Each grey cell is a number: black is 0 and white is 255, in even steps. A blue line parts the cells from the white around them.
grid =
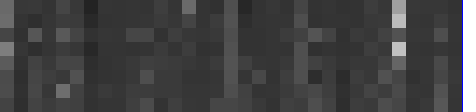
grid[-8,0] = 105
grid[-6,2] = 86
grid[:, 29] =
[56, 54, 55, 53, 54, 49, 54, 52]
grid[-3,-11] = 45
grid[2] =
[69, 49, 86, 55, 89, 68, 50, 54, 53, 70, 70, 50, 62, 55, 54, 57, 78, 51, 51, 53, 60, 65, 84, 67, 49, 58, 55, 66, 82, 55, 55, 78, 53]
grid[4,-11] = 65
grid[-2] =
[76, 49, 71, 55, 110, 65, 51, 58, 54, 61, 60, 58, 58, 54, 54, 55, 78, 65, 52, 53, 59, 67, 72, 62, 48, 57, 68, 61, 74, 54, 53, 82, 54]
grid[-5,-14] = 53
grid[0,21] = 69
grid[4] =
[91, 50, 66, 57, 69, 69, 46, 51, 53, 57, 63, 61, 59, 56, 53, 59, 83, 64, 54, 53, 57, 79, 65, 58, 52, 56, 56, 66, 101, 54, 54, 73, 54]
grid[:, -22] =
[62, 59, 50, 59, 61, 58, 58, 51]
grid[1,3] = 54
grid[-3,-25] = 52
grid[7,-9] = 46
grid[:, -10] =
[53, 52, 67, 52, 58, 60, 62, 66]
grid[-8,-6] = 55
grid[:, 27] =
[55, 58, 66, 57, 66, 81, 61, 77]
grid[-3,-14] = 51
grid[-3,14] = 52
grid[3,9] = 51
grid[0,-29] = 69
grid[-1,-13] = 64
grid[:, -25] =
[52, 52, 53, 52, 53, 52, 54, 53]
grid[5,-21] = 58
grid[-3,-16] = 53
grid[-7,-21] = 55
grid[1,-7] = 57
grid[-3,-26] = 51
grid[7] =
[67, 47, 67, 60, 66, 64, 50, 53, 53, 63, 75, 51, 63, 55, 54, 70, 70, 66, 57, 51, 64, 61, 78, 66, 46, 61, 58, 77, 70, 52, 57, 87, 53]
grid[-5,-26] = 52

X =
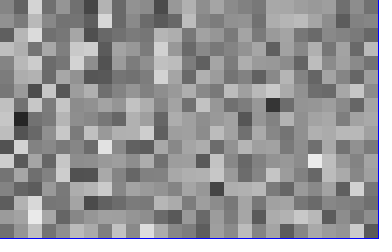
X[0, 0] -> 133
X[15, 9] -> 149
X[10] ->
[82, 210, 130, 137, 121, 134, 107, 226, 138, 97, 92, 168, 136, 165, 173, 108, 146, 181, 159, 162, 121, 142, 111, 169, 114, 145, 122]
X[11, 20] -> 152
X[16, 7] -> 127
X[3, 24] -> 163
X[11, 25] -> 131
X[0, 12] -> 152
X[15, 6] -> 150
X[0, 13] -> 177
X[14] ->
[93, 178, 216, 118, 120, 164, 75, 97, 108, 123, 121, 182, 171, 124, 158, 140, 120, 165, 119, 161, 164, 119, 106, 135, 130, 125, 111]
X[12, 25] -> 135
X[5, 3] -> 106
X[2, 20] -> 164
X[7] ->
[192, 114, 199, 124, 197, 140, 145, 163, 149, 194, 174, 133, 163, 113, 194, 151, 112, 125, 152, 53, 109, 148, 150, 158, 138, 102, 164]
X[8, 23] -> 168
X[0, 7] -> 179
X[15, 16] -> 124
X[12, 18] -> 133
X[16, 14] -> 93
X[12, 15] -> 199
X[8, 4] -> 181
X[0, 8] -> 105
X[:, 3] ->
[112, 136, 112, 168, 107, 106, 198, 124, 122, 144, 137, 102, 130, 153, 118, 167, 115]
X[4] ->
[132, 184, 204, 107, 118, 211, 142, 82, 155, 124, 143, 192, 188, 125, 96, 165, 124, 174, 154, 152, 140, 100, 189, 139, 161, 138, 115]
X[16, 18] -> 132
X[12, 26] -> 160
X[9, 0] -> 189
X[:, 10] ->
[139, 107, 118, 123, 143, 125, 129, 174, 159, 206, 92, 173, 129, 154, 121, 142, 221]
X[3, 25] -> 105
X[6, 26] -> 139
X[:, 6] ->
[70, 94, 79, 206, 142, 86, 176, 145, 136, 192, 107, 143, 82, 181, 75, 150, 170]
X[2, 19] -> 154

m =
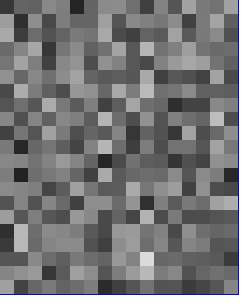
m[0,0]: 56
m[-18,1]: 133
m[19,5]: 159
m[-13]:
[134, 80, 132, 97, 135, 127, 92, 180, 109, 77, 145, 83, 128, 110, 101, 189, 77]
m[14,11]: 127
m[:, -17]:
[56, 157, 169, 106, 117, 144, 73, 84, 134, 65, 121, 135, 125, 138, 83, 157, 47, 57, 85, 133, 160]
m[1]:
[157, 47, 142, 72, 125, 101, 101, 159, 84, 137, 128, 119, 140, 65, 122, 164, 95]
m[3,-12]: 138
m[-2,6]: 141
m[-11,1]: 39
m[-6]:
[157, 86, 126, 86, 77, 152, 136, 73, 99, 69, 179, 76, 122, 76, 77, 84, 89]
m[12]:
[125, 34, 110, 120, 130, 101, 65, 170, 90, 104, 109, 106, 138, 85, 138, 124, 39]
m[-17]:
[117, 163, 126, 65, 135, 147, 77, 145, 129, 87, 73, 130, 154, 167, 158, 115, 96]
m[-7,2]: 82
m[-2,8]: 125
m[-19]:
[169, 61, 108, 83, 99, 122, 116, 168, 75, 64, 99, 90, 162, 89, 121, 138, 80]
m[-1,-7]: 114
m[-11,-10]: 181
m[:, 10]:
[63, 128, 99, 180, 73, 169, 186, 110, 145, 98, 125, 93, 109, 119, 48, 179, 116, 110, 218, 184, 114]
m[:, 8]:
[140, 84, 75, 163, 129, 93, 168, 93, 109, 133, 109, 74, 90, 92, 107, 99, 151, 141, 152, 125, 64]
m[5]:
[144, 102, 135, 112, 140, 162, 99, 89, 93, 86, 169, 65, 88, 80, 66, 163, 74]
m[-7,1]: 132
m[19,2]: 153
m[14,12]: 91
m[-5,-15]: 109
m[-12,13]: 162
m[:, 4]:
[126, 125, 99, 118, 135, 140, 77, 120, 135, 122, 94, 153, 130, 92, 105, 77, 134, 138, 95, 90, 99]
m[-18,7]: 113
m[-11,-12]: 68

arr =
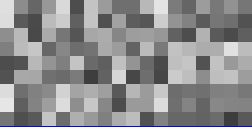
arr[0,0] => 223
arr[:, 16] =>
[146, 111, 75, 224, 153, 194, 130, 132, 61]
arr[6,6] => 174
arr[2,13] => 77
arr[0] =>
[223, 140, 102, 152, 217, 77, 195, 155, 111, 111, 184, 227, 123, 101, 156, 120, 146, 118]
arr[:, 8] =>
[111, 162, 134, 156, 192, 214, 89, 76, 172]
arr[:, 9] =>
[111, 93, 157, 99, 148, 71, 182, 154, 189]
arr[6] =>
[220, 111, 129, 138, 210, 164, 174, 159, 89, 182, 155, 200, 109, 115, 112, 128, 130, 120]
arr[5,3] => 112
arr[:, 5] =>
[77, 96, 85, 109, 196, 123, 164, 142, 175]
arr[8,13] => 103
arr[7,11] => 220
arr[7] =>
[230, 95, 131, 158, 220, 142, 199, 135, 76, 154, 154, 220, 111, 132, 100, 136, 132, 131]
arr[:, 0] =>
[223, 221, 142, 127, 77, 82, 220, 230, 117]
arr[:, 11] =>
[227, 205, 151, 121, 74, 70, 200, 220, 130]
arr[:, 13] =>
[101, 130, 77, 183, 197, 190, 115, 132, 103]
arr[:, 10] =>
[184, 86, 159, 187, 105, 110, 155, 154, 81]
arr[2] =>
[142, 185, 73, 170, 118, 85, 167, 172, 134, 157, 159, 151, 97, 77, 178, 90, 75, 95]
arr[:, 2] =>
[102, 74, 73, 198, 184, 167, 129, 131, 89]
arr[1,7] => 80
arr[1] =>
[221, 90, 74, 187, 204, 96, 196, 80, 162, 93, 86, 205, 147, 130, 91, 118, 111, 82]

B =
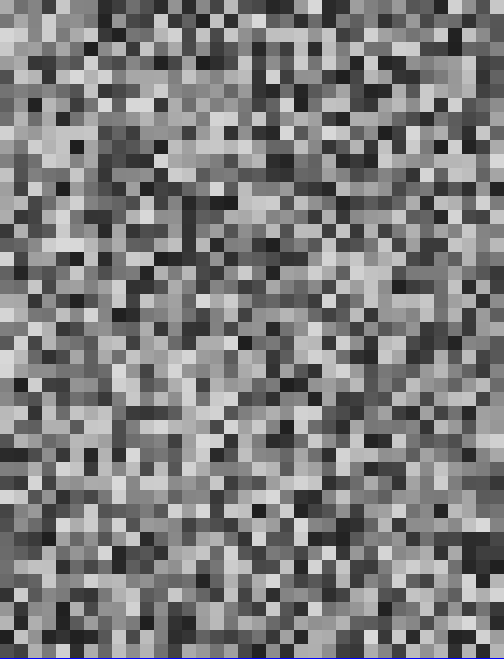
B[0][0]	171
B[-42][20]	62
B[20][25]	158
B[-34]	[159, 65, 207, 133, 31, 156, 111, 77, 51, 159, 34, 67, 59, 100, 131, 213, 91, 188, 125, 123, 153, 68, 55, 40, 184, 144, 166, 146, 72, 106, 121, 51, 87, 46, 149, 36]
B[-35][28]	106
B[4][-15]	204
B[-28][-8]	81
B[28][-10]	89
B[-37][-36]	159
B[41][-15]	67
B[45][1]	194
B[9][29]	215
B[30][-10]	119
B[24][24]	207
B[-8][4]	108
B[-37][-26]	121
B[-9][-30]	144
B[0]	[171, 112, 132, 62, 199, 132, 131, 44, 62, 111, 80, 44, 147, 43, 136, 68, 186, 81, 72, 38, 48, 155, 216, 42, 52, 158, 128, 113, 153, 86, 96, 36, 209, 144, 81, 199]
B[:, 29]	[86, 153, 116, 204, 144, 48, 87, 141, 76, 215, 203, 146, 51, 106, 173, 92, 177, 159, 73, 122, 60, 182, 133, 147, 73, 48, 92, 189, 158, 42, 132, 117, 94, 195, 163, 151, 114, 141, 54, 147, 206, 98, 195, 116, 135, 42, 188]
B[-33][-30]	130
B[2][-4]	34
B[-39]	[112, 180, 109, 169, 42, 115, 170, 123, 127, 147, 180, 138, 170, 175, 126, 212, 206, 117, 198, 83, 142, 179, 160, 66, 37, 174, 172, 151, 103, 76, 43, 118, 92, 72, 81, 164]
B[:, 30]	[96, 72, 134, 68, 127, 103, 202, 202, 43, 143, 122, 136, 213, 121, 45, 100, 107, 58, 57, 123, 72, 199, 189, 56, 51, 62, 153, 148, 72, 161, 52, 87, 162, 138, 120, 123, 137, 141, 113, 173, 181, 68, 183, 194, 77, 198, 146]
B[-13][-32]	152
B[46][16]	160
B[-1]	[80, 63, 175, 121, 209, 46, 173, 103, 189, 141, 179, 113, 65, 171, 152, 115, 160, 70, 34, 141, 45, 173, 175, 142, 62, 56, 173, 133, 63, 188, 146, 182, 48, 179, 41, 181]
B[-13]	[74, 56, 213, 64, 152, 144, 171, 170, 217, 135, 204, 205, 139, 151, 125, 199, 61, 103, 81, 158, 190, 211, 197, 47, 74, 108, 170, 117, 51, 163, 120, 206, 126, 82, 84, 55]
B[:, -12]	[52, 125, 62, 124, 137, 31, 164, 191, 37, 195, 90, 41, 130, 184, 39, 56, 195, 68, 171, 96, 195, 76, 90, 117, 207, 110, 211, 134, 57, 75, 44, 93, 211, 202, 74, 193, 143, 41, 35, 54, 197, 179, 67, 131, 179, 86, 62]
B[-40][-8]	185
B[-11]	[69, 130, 153, 57, 79, 113, 202, 83, 93, 102, 123, 87, 209, 159, 215, 65, 200, 192, 31, 129, 205, 35, 66, 83, 143, 62, 153, 160, 209, 114, 137, 35, 186, 166, 106, 116]
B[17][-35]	101
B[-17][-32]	176
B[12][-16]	51
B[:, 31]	[36, 115, 201, 65, 148, 124, 169, 49, 118, 174, 31, 181, 98, 51, 190, 39, 163, 58, 127, 123, 110, 109, 116, 71, 74, 171, 183, 136, 160, 67, 185, 99, 128, 195, 206, 122, 35, 164, 68, 49, 203, 171, 134, 71, 153, 138, 182]
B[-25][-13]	65
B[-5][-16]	132
